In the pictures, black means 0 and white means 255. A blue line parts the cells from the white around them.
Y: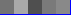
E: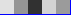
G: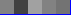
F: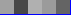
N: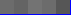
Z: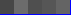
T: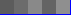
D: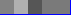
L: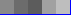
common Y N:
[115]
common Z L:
[108]

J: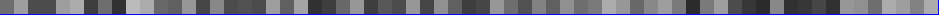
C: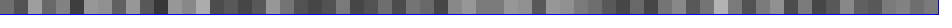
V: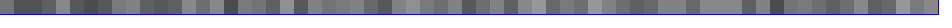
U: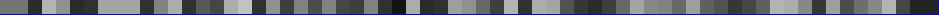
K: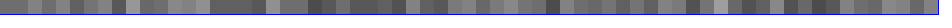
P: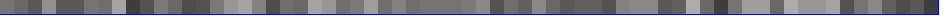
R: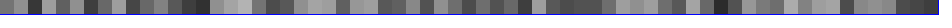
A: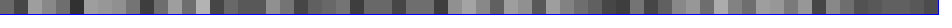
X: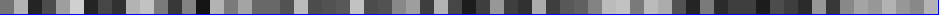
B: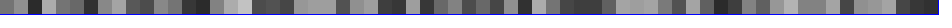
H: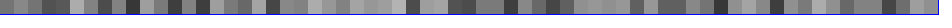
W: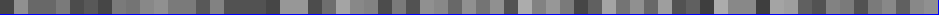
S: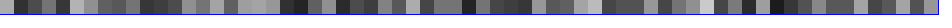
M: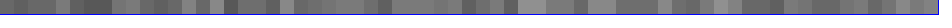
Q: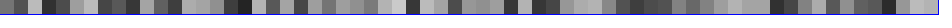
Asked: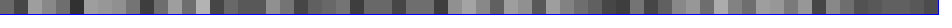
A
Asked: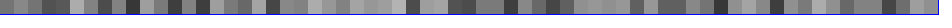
H
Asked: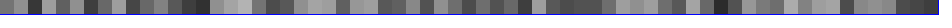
R
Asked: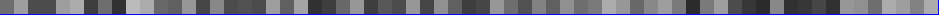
J
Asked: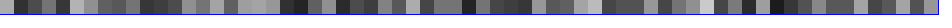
S

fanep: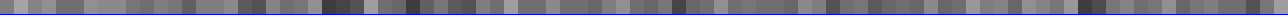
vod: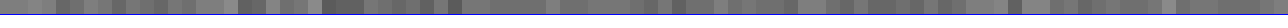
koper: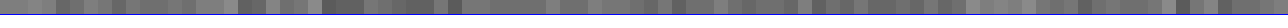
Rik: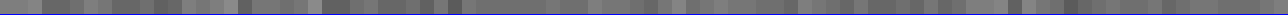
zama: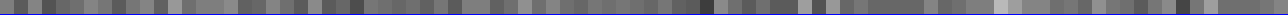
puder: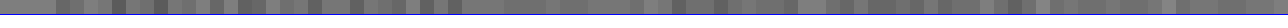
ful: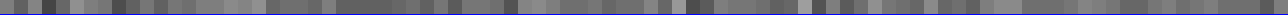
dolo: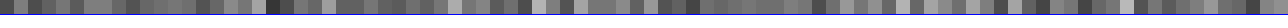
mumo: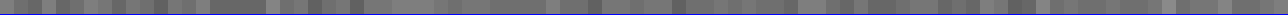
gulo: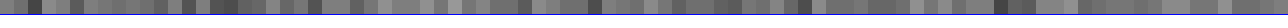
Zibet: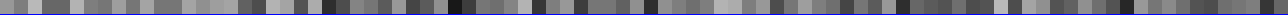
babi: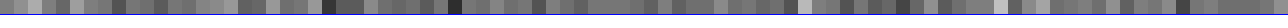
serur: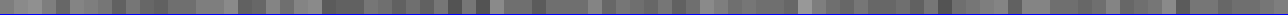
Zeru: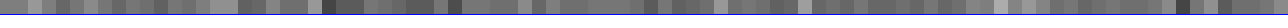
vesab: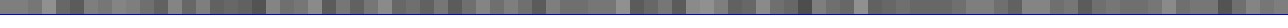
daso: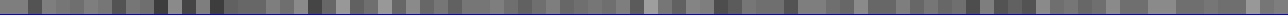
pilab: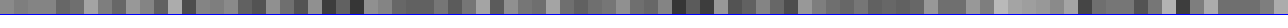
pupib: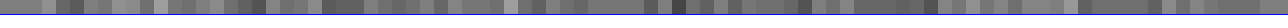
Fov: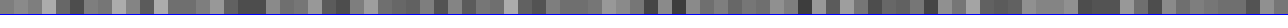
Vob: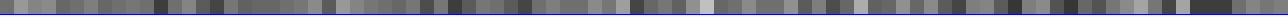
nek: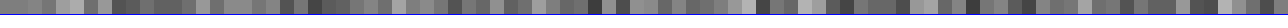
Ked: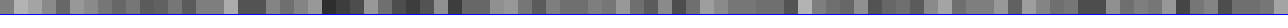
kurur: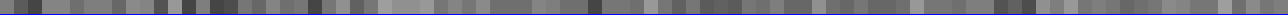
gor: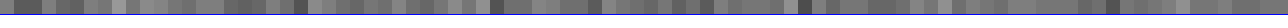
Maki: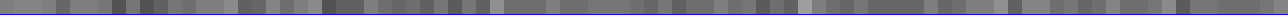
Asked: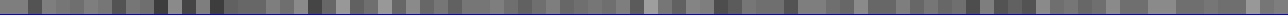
daso
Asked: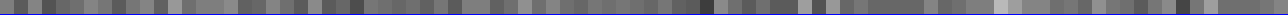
zama
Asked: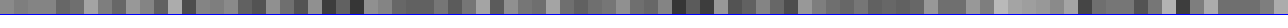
pilab

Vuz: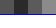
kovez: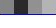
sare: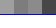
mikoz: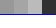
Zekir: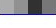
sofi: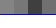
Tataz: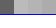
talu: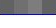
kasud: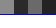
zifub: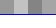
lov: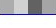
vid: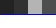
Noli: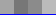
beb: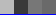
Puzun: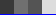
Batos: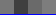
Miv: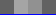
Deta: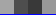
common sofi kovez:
[132]
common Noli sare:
[139]
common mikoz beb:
[187]
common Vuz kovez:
[42]
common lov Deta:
[165]
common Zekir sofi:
[119]
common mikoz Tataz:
[187]

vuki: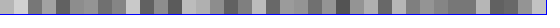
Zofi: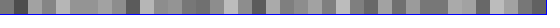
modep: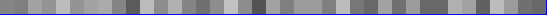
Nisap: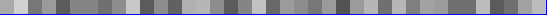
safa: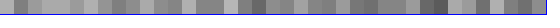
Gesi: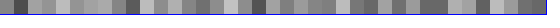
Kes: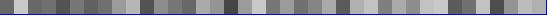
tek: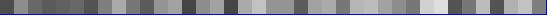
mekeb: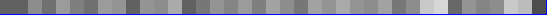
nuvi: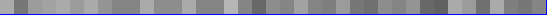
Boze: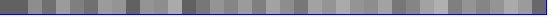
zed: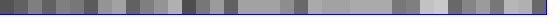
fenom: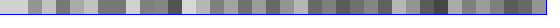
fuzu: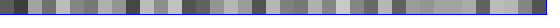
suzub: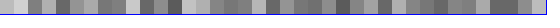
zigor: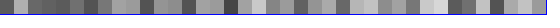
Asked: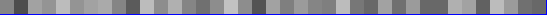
Gesi
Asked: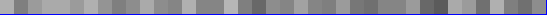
safa
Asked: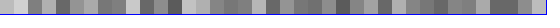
suzub
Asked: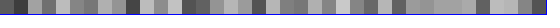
fuzu

